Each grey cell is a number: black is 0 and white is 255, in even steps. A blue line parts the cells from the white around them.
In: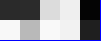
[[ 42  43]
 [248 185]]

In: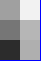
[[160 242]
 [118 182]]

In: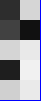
[[ 45 214]
 [ 65  17]]

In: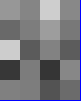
[[151 133]
 [105 125]]

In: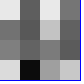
[[232  94]
 [114  88]]

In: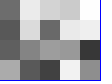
[[109 235]
 [ 88 219]]
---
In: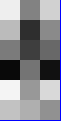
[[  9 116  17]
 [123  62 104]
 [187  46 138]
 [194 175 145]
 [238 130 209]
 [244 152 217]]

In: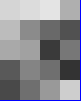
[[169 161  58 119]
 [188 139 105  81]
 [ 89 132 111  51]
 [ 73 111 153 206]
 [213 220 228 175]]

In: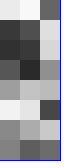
[[242 229  71]
 [235 248 101]
 [130  94 108]
 [ 86  42 144]
 [158 195 187]
 [137 172 201]
 [ 49  57 215]
 [ 57  79 223]]

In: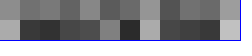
[[171  57  50  71  77 128  43 171  71  64  57 193]
 [141 113 121  99 135  91 106 149  83 113 106 157]]

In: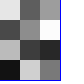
[[187  61  40]
 [ 18 208 121]
 [230  94 157]
 [ 73 141 252]]

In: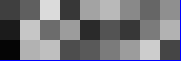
[[ 27 198 108 156  42  83  55 123 178]
 [  5 178 191  77  89 123 156 205  69]
 [ 63  95 219  55 163 185 137 102 143]]

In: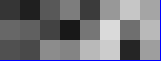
[[103  96  66  24 118 218 111 185]
 [ 53  31  88 125  59 152 198 165]
 [ 80  73 140 132 185 204  37 158]]

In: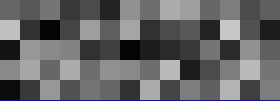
[[192  49   4  69 158  95 165  49  75  88  35 198  81  28]
 [137 165 103 171 110 144 137 110 185  28  75 125 185 117]
 [103  88 117  57  75  35 144 110 171 158 103 125  75  95]
 [ 20 151 137 131  49  63   4  28  42  57 117  42 144  95]
 [ 12  57 151  81 117 103  49 171  69 125  95 179  63 125]]

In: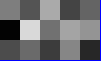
[[ 76 106  60 134  39]
 [  3 217 113 164 148]
 [126  84 170  68 100]]
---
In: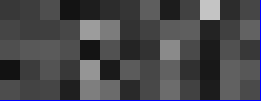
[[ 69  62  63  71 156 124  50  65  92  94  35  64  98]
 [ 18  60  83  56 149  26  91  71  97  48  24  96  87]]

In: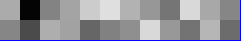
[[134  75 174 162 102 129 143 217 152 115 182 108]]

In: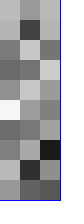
[[181  67 181]
 [106 115 203]
 [246 156 129]
 [127 169  26]
 [152  98  87]]

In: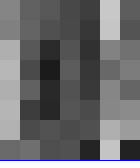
[[128 100  80  73  55 197  84]
 [183  74  27  92  55 104 123]
 [181  61  39  85  75 135 139]
 [105 111  78  81  36 196  34]]

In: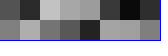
[[128 174 116  88  35 164 159 127]]

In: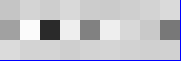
[[161 251  42 238 129 238 216 201 120]]
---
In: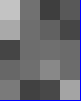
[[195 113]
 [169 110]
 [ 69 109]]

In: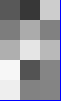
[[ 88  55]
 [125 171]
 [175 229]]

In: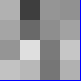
[[177  62]
 [165 105]
 [149 223]]

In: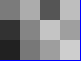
[[123 172]
 [ 50 133]
 [ 33 120]]

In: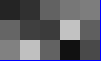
[[ 36  48]
 [101  63]
 [129 192]]

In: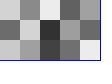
[[211 138]
 [108 212]
 [202 160]]

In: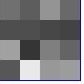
[[112  93]
 [ 78  78]
 [161  53]]

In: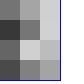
[[116 165]
 [ 56 118]
 [101 208]]
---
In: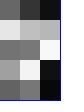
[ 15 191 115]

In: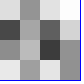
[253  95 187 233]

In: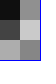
[144  67]

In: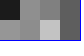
[ 94 195]

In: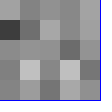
[163 137 145 192 132]

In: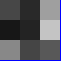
[159  35 136]
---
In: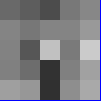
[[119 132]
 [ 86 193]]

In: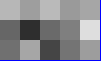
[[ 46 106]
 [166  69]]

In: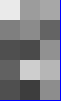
[[139 100]
 [ 74 145]]

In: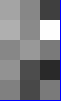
[[138 254]
 [152 122]]

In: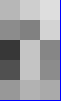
[[129 211]
 [197 134]]

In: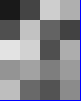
[[194  99]
 [210  79]]

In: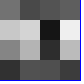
[[212  21]
 [180  45]]

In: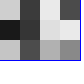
[[ 53 223]
 [ 76 177]]

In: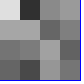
[[166 102]
 [124 161]]
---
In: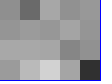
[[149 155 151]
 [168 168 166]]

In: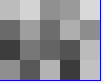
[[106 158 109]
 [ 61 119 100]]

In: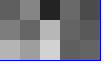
[[125 102 183]
 [180 158 210]]

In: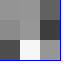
[[139 151  61]
 [ 77 246 150]]

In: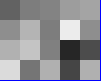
[[142 180 125]
 [177 196 128]]

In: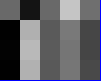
[[  1 176  90]
 [  3 185  91]]

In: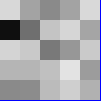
[[ 15 111 196]
 [212 201 121]]

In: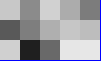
[[ 89 126 175]
 [208  31 105]]
